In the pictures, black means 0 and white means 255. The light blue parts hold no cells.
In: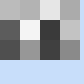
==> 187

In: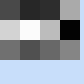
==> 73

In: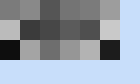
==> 123

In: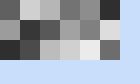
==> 96

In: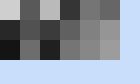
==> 207

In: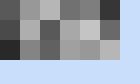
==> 89

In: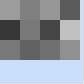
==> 156

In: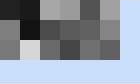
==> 33

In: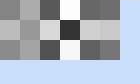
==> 132

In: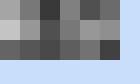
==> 165
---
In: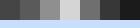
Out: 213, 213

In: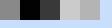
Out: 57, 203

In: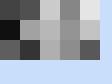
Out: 183, 229

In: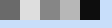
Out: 134, 222

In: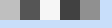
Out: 246, 246

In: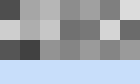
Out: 113, 220

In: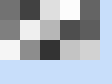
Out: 183, 252

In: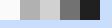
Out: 209, 250
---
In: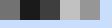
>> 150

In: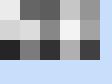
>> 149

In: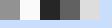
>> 221

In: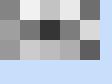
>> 110

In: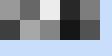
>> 125

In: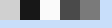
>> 122

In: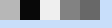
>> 104

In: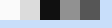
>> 86
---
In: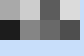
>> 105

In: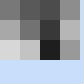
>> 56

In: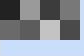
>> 195

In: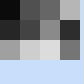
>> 138

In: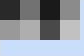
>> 73

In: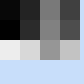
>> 129

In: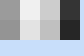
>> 192

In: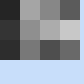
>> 172
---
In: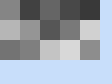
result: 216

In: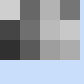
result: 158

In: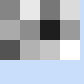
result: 197

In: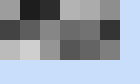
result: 100

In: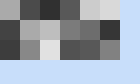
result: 88

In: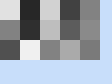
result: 170

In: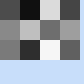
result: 246

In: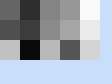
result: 85

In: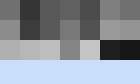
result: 30
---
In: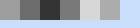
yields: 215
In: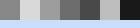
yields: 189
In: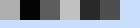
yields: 41
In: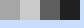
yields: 94
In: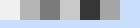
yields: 54
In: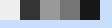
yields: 117
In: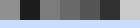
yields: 49
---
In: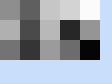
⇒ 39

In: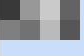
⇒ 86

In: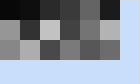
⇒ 14

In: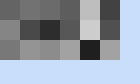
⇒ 45

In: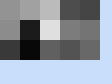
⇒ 27

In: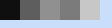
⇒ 94

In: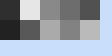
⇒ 47

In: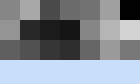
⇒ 21
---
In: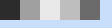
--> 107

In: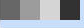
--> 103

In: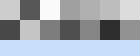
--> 72

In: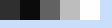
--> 47

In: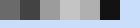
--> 67

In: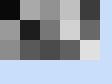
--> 29
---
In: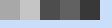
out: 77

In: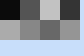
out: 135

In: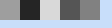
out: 217

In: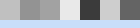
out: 59

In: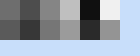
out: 155

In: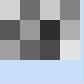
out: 101

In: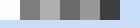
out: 106
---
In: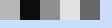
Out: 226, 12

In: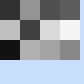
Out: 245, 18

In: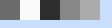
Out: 250, 45

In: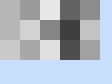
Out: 231, 63

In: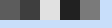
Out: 225, 33

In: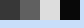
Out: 221, 8

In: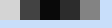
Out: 212, 9
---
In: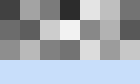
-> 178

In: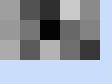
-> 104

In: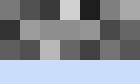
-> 73

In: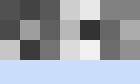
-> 103

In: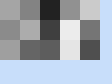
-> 236

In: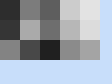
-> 183

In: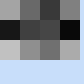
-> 70

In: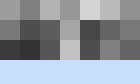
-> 100

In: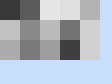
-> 115

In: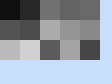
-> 149
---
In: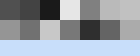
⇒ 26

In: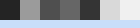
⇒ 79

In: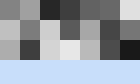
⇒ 39

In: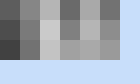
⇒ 181

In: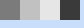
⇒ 230

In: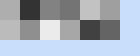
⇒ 130

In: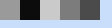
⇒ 202

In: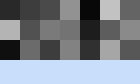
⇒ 74
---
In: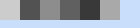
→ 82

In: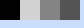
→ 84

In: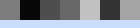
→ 51

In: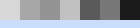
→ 90

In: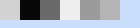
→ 106

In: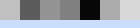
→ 92

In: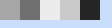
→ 112

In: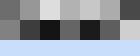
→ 27

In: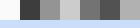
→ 82
